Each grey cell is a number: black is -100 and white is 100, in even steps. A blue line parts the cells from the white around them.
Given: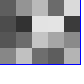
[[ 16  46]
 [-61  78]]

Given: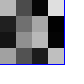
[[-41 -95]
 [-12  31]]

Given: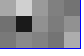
[[ 63  21]
 [-80  14]]

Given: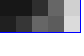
[[-82 -64]
 [-58 -20]]

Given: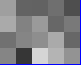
[[-22 -23]
 [  2  21]]

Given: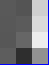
[[-34  62]
 [-29  71]]

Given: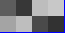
[[-57  48]
 [ 49 -42]]

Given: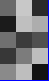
[[ 57 -67]
 [ 50  36]]
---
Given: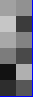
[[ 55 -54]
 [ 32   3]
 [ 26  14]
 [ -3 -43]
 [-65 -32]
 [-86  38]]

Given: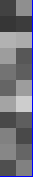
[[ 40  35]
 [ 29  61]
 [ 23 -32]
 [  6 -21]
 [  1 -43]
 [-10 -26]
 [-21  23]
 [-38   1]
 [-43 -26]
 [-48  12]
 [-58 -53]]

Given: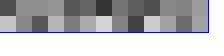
[[ 54   7 -32  43  -3  33  66   2 -49  60  27 -15  27]
 [-38  12  12  17 -32 -21 -59  -9 -26 -38   7   2  22]]

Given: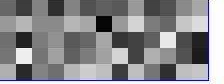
[[ 37 -68   3 -13  43  60  49 -53  49  -8 -63  49  55]
 [ 20  43   8   8  43  31 -96  20  66  -3 -19  55  72]
 [ -8  87  -8  26 -25  -3  26  66 -48  37  14 -36 -79]
 [-13 -74  -3  14 -30 -19  31 -58 -48 -25  82 -42 -74]
 [-19 -53   3 -63   3 -36 -25 -30  20 -48 -36   8  31]]

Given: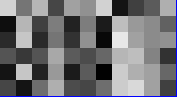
[[ 65  -8  43 -45  26  14  65 -84 -50 -29  37]
 [-34 -56 -34  32 -29 -40 -19  43  49   3 -61]
 [-45 -84 -14  37 -40 -45 -14  60  70  26 -50]
 [-67  55 -67  -8 -61  14 -94  81  26   9  14]
 [-84  55 -73  20 -79 -29 -99  60  37  26 -19]
 [-89  43 -50  -2 -73  -2 -79  49  20   9 -24]]

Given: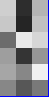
[[ 62 -65  41]
 [ 57 -71  51]
 [ 30   6  89]
 [ 24 -59  18]
 [  6 -32  -5]
 [-15  83  68]]

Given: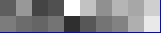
[[ -3 -15 -21  -9 -63 -32  -9   2  37  83]
 [-26  19 -47 -37 100  52  13  42  31  62]]

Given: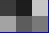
[[ 28 -28  -5]
 [-54 -77  55]]
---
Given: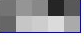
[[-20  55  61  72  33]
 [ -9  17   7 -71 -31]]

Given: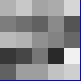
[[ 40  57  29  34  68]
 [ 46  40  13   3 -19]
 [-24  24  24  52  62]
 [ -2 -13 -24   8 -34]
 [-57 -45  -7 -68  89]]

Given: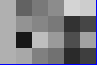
[[ 38  32   0 -11 -67 -51]
 [ 38  15   5  -5 -61 -45]
 [ 38 -23  -5  10  66  61]
 [ 38 -82  49  21 -39  27]]

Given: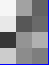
[[ 93  27 -22]
 [-57  16  38]
 [ 60  10  -1]
 [ 82 -32 -17]]

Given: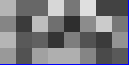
[[ 42 -19 -19  69  -7  75 -48 -48]
 [ 42 -30 -24 -59  -1 -36 -54  15]
 [ 20 -36  26  37  37   4 -42 -30]
 [  4 -54  48 -13 -64  10  59  -7]]

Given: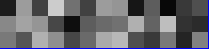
[[  7  28  17 -44 -89 -27 -17 -11  38 -22  49 -61 -66]
 [-78  22 -49  60 -11 -49  22  17 -83 -27 -94 -55 -38]
 [ -5 -33  38  12 -44 -17  33  44 -38 -55  -5 -72   1]]
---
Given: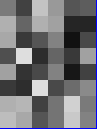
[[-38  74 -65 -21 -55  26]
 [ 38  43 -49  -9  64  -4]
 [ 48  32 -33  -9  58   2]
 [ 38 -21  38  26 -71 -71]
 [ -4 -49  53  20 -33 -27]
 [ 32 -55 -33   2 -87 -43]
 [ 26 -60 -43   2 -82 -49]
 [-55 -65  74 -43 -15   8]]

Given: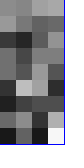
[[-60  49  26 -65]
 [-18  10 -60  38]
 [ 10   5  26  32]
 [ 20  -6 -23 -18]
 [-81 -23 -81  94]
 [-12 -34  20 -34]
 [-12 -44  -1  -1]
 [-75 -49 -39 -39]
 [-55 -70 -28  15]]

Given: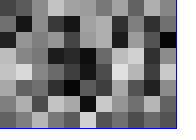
[[ 53  70   5 -17 -51 -84 -40  76  43 -51  58]
 [ -1  37 -40  53  32 -89  58  16 -12  43 -23]
 [-74  16  -1  16 -46  22  37 -79  22 -35 -95]
 [ 48   5  -6 -79 -68 -89 -17  48  64 -62  10]
 [-23  -1  43  -6 -29  64 -35 -12 -40 -17 -35]
 [ 32 -23 -12 -62 -95 -29 -51  32 -35 -74  10]
 [-46 -29  10  53  27  22  -6  27 -23  37   5]
 [-12 -84  10 -56 -84  27  37 -62  -1 -62 -12]]

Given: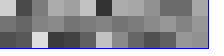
[[ -9 -20   3   8  -9  -3   3  -9  -3   8  19   3  19]
 [-37 -31  74 -54 -48 -25  52   8 -20 -37 -25  19  14]
 [ 63 -42  -3  35  25  52 -60  35  30  14 -15 -15  30]]

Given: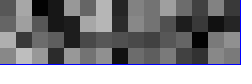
[[  7  49  19 -66  19 -10  13 -87 -15 -26  -4 -49 -61   7  -4]
 [-32  31 -98 -82  19 -21  43 -71   2 -10  25 -15 -49   2 -55]
 [-21  25 -32 -82 -77  31  43 -66   7 -10 -37 -77 -55 -87 -71]
 [ 37 -55 -15 -26 -77 -43 -32 -37 -43 -49 -32 -21 -98  -4  13]]

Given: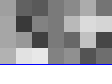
[[ 40  77  82   2  13 -35 -14]
 [ 30  19 -50  -4 -19  51 -45]
 [ 25 -24 -30  -4   8  35  -9]
 [ 30 -55   2  -4  45  72  67]]

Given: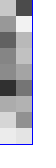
[[ 19  90]
 [ 85  79]
 [  4  51]
 [-24  45]
 [ 35  40]
 [  9  29]
 [ 68  14]
 [-62  -8]
 [ 57 -41]]

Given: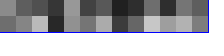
[[-14   4  46 -69  14  -8  34 -53 -20  56  24  40  -2]
 [  9 -26 -37 -58  19 -48 -31 -75 -64 -14 -64  -8 -26]]
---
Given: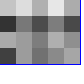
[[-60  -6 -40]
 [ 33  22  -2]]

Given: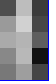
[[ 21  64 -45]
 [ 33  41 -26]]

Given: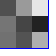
[[ -8 -46 -73]
 [-11 -35  37]]

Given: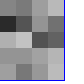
[[-67 -34  16]
 [ 38  52 -36]]

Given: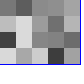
[[ 48  71  22]
 [-49  71   5]]

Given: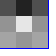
[[15 80 15]
 [29 17 29]]

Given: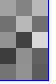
[[-11  44 -12]
 [ 15 -49  70]]

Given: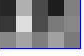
[[-57  74 -41]
 [  7  29  -1]]
